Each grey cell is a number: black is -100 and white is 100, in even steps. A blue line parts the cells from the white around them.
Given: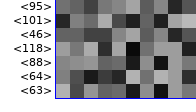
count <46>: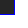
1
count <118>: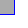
1

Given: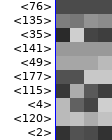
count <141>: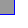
4
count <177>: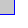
2
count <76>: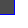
4
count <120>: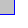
2
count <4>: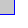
0
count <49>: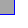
3

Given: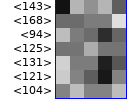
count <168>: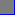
2
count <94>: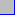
1
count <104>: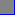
3
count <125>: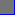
4
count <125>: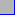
0
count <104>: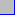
2

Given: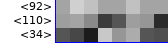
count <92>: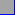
5
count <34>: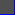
1
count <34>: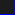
1
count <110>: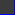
1

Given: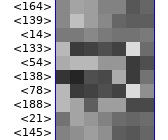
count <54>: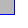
2
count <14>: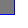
4

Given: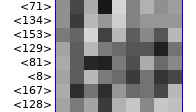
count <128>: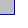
1
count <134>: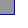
4
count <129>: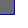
1

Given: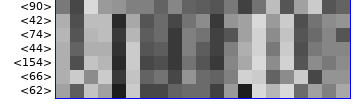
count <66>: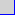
1
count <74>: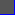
4
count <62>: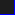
2
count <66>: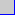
4

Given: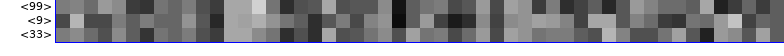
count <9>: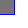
2
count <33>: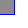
5
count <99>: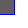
4
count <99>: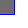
3
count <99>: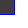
5
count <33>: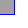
4

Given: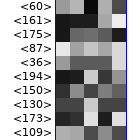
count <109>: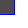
2
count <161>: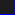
2
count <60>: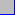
0
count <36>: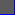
3
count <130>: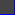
4

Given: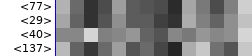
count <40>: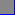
5
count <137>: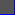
2
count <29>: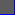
2

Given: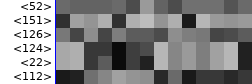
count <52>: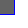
4
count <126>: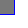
2
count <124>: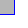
2
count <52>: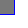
0
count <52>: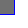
3
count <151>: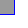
2
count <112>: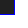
1

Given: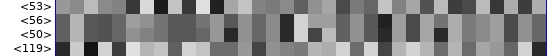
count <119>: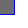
5
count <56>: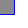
2
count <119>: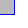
0
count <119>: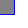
1
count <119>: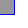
2
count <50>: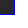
4

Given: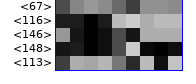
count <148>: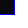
1
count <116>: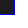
3
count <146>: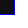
1
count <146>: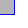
0

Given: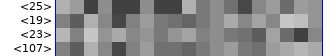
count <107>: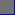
3
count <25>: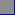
3
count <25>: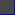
1
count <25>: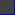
5
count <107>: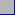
1
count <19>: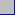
1
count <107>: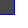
1

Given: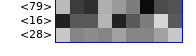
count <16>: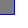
1
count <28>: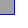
2
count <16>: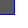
4
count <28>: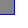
4
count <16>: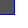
0

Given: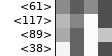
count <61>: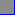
2
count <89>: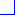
1

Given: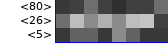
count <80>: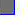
2
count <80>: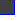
4
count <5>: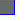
0
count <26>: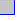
1
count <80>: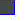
0
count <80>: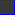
1
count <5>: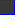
4

